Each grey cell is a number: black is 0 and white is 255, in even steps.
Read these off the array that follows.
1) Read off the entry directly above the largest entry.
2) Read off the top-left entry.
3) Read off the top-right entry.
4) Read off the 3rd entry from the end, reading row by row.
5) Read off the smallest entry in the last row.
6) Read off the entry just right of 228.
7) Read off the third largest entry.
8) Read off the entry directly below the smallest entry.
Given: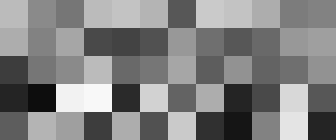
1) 187
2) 187
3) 130
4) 130
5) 21
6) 36
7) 228
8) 180

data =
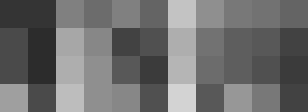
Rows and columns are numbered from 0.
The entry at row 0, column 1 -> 52
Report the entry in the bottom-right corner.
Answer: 66
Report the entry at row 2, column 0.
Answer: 74
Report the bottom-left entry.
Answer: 159
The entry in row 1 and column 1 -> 44
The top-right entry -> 100
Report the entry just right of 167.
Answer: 135
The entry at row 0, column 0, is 52
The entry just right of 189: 143
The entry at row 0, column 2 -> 128
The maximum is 211

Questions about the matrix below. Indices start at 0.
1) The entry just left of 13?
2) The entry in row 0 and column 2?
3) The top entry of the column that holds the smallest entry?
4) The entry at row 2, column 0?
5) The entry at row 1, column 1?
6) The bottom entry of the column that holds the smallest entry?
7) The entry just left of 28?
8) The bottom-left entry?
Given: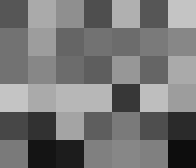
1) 128
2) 143
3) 196
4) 114
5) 157
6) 13
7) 20
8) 122

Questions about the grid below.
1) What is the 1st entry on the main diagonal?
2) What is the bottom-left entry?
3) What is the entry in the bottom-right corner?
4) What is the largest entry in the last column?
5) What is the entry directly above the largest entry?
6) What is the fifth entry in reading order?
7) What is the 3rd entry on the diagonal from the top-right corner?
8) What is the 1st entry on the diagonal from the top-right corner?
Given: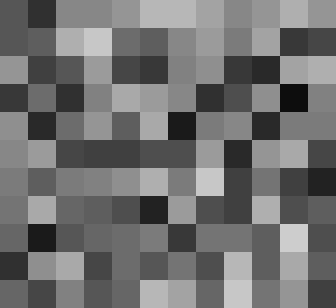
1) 86
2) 102
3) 64
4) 175
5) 78
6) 149
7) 41
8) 149

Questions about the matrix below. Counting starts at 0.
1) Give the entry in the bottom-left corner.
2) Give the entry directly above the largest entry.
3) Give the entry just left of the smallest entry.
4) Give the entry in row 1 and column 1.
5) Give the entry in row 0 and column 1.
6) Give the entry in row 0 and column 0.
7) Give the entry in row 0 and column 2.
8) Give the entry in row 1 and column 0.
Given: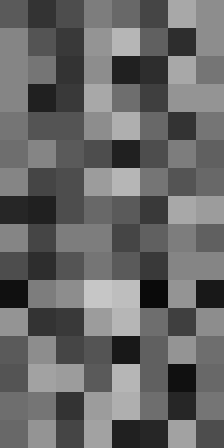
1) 104
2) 117
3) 190
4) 84
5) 51
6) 90
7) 77
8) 133

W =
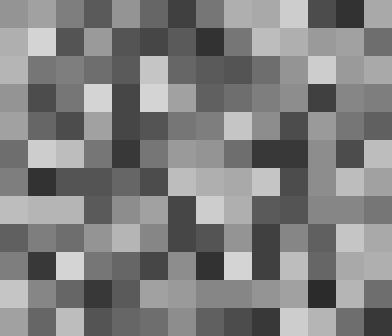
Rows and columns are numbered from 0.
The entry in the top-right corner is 169
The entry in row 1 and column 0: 175
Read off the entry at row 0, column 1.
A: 161
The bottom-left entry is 161
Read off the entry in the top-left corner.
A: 148
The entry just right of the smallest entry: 181
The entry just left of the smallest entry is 161
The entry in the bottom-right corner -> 56
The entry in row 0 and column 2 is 126
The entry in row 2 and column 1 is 118

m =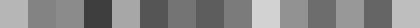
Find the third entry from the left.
139
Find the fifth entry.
167
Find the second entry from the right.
101
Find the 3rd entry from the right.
152

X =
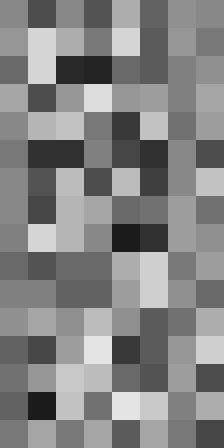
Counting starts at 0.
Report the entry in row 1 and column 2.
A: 173
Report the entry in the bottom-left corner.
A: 120
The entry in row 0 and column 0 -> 136
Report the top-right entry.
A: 136
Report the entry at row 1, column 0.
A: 150
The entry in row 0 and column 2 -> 136
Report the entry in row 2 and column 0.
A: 105
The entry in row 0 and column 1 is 77
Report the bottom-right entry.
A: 70
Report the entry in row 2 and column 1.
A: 213
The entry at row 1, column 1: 213

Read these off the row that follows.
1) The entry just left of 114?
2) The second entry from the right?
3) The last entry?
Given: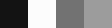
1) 252
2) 114
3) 156

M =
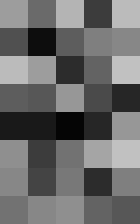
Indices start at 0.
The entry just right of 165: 193
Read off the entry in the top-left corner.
157
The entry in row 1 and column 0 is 80
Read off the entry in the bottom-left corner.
114
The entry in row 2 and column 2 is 44
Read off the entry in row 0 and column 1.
106
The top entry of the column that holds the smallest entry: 180
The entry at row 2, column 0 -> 187
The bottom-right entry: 87
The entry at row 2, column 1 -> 157
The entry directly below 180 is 93

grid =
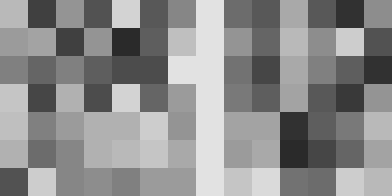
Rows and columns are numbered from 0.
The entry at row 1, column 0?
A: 155
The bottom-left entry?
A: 82
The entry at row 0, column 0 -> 185
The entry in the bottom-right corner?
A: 185
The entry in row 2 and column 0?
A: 128
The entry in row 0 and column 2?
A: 148
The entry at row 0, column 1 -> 64
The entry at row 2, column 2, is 128
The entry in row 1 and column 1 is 163
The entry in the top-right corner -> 141
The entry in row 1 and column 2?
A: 64

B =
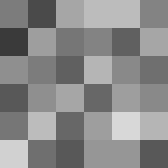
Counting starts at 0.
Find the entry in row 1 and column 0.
58
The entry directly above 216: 158
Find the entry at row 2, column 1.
124
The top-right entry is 131
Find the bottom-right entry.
88
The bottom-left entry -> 209
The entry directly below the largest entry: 150
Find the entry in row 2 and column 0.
143
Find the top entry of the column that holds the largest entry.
188
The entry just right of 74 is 166
